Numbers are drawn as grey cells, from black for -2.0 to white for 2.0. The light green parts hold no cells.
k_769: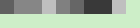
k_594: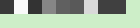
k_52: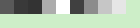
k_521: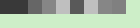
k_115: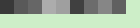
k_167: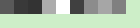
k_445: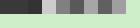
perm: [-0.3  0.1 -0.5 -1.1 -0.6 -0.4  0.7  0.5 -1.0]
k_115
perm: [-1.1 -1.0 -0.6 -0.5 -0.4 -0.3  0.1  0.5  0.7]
k_115
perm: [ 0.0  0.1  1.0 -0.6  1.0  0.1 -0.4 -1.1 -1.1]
k_521

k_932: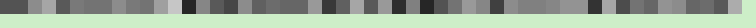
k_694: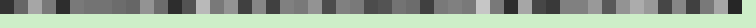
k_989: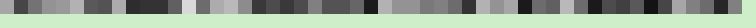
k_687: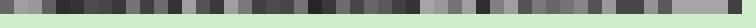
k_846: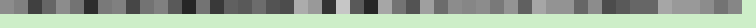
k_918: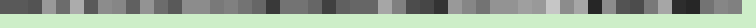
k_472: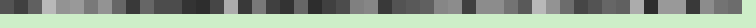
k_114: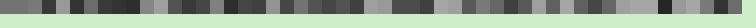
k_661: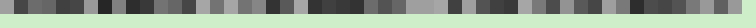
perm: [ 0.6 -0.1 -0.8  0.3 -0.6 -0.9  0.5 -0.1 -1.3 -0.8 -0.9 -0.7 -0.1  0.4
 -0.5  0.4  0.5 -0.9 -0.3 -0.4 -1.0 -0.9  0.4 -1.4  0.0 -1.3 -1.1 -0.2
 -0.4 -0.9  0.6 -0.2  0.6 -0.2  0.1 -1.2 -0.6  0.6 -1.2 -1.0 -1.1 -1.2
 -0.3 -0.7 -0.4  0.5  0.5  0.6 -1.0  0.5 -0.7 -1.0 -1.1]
k_661
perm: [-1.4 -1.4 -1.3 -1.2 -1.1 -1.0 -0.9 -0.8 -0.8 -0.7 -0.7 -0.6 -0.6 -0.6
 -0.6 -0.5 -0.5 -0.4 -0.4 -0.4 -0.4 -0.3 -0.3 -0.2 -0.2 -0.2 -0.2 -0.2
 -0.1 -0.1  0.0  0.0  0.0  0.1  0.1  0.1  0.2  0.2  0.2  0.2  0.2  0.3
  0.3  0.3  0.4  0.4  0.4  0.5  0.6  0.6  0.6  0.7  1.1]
k_918
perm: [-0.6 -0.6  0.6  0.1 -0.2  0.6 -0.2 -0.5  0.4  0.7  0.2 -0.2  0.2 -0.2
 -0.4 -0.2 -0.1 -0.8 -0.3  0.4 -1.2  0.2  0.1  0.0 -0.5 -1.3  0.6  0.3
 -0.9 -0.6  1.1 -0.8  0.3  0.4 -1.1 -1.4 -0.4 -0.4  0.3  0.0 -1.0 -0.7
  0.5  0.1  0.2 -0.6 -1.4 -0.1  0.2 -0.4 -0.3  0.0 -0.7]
k_918
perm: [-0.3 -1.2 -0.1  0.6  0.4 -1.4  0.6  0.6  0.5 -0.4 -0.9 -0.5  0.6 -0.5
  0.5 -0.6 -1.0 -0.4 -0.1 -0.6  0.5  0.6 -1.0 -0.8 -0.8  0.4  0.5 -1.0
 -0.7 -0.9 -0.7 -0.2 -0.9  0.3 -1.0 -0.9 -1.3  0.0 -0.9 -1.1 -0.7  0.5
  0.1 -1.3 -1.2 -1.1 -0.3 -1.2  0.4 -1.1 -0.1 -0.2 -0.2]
k_114
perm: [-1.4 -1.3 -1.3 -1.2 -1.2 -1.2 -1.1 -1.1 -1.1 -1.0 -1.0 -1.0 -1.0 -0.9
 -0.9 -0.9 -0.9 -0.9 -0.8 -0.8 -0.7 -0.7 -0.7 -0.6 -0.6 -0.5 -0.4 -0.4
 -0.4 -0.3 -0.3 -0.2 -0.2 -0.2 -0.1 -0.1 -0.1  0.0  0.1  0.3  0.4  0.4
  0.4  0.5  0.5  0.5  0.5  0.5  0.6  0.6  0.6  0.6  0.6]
k_661

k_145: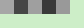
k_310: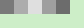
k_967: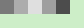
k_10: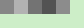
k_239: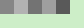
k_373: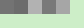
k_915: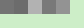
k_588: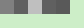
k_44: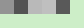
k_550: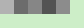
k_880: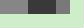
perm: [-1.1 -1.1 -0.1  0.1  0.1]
k_880
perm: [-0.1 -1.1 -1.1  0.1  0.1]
k_880
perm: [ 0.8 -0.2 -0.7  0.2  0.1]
k_10
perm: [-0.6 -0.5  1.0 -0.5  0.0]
k_588

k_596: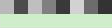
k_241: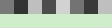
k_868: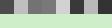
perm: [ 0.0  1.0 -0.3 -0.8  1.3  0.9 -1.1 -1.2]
k_596
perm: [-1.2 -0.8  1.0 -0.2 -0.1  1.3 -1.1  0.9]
k_868
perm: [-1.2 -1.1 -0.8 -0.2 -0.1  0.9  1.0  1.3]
k_868
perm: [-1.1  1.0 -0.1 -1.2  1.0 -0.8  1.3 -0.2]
k_241
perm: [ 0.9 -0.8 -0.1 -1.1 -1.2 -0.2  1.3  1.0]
k_868

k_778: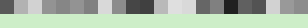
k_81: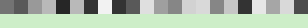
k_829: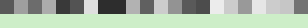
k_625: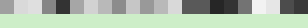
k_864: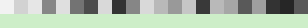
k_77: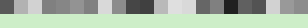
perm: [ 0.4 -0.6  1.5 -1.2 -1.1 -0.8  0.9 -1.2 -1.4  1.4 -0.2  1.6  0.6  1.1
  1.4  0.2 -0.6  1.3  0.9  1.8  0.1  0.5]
k_625
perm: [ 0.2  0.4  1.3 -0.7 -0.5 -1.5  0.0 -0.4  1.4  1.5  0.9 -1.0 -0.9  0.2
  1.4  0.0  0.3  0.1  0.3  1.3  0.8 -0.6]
k_778
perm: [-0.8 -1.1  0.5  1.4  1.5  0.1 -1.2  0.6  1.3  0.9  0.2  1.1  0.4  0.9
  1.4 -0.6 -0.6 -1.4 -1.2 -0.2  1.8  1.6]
k_625
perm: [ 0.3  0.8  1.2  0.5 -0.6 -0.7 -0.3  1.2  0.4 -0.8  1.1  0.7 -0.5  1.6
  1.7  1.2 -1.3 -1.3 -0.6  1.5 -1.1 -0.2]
k_829
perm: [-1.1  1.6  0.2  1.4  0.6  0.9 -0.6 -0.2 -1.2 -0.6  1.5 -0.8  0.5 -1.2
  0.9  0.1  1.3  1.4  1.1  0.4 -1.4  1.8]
k_625
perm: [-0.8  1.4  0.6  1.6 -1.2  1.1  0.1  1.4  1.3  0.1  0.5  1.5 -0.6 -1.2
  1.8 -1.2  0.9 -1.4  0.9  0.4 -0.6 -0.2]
k_81
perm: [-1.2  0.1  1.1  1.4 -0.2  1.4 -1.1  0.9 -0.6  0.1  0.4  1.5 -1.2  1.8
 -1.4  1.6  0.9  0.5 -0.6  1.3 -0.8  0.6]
k_864

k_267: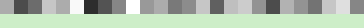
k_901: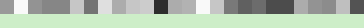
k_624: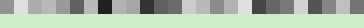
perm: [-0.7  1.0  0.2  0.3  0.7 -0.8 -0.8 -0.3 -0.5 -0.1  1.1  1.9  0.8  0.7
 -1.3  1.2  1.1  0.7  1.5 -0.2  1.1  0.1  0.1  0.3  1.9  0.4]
k_901
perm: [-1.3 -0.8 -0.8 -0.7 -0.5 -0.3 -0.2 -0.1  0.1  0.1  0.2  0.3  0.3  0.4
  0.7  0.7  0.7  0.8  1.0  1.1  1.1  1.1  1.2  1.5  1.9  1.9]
k_901
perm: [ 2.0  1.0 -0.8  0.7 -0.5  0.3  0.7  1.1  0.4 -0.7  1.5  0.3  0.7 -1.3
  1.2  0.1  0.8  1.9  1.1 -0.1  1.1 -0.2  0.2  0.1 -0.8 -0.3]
k_267
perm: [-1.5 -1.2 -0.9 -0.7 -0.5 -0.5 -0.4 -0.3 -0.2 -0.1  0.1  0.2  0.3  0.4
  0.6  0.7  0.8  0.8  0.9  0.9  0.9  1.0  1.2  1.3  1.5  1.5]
k_624

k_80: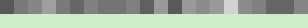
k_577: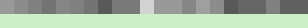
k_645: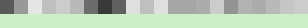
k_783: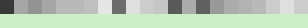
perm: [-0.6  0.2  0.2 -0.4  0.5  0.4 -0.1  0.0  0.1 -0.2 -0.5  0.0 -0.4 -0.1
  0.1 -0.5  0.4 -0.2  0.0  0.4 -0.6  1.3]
k_577
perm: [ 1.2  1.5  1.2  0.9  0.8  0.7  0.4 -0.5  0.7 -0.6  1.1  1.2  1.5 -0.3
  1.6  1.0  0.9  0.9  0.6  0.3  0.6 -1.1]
k_783
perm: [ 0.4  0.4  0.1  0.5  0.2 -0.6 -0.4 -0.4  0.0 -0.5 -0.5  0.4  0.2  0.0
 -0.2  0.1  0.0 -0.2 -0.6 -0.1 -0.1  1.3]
k_577
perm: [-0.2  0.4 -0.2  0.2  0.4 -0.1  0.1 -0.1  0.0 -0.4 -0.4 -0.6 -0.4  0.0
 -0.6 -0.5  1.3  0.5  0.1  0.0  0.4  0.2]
k_80
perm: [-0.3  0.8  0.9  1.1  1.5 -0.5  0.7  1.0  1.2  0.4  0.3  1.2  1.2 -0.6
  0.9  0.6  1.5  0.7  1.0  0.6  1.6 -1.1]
k_645
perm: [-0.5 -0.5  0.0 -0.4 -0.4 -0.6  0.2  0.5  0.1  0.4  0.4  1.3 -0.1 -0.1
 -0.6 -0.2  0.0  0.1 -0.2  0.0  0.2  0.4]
k_577
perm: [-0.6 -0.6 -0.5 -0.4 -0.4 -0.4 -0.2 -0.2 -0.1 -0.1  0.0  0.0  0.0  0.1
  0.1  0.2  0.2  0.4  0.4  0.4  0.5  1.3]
k_80

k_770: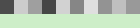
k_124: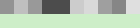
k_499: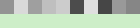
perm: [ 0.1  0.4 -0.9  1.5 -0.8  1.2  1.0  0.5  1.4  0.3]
k_499
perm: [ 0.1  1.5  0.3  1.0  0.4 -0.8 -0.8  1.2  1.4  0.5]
k_124
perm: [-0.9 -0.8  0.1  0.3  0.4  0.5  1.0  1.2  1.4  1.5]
k_499
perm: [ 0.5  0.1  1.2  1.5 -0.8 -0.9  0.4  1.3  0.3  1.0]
k_770

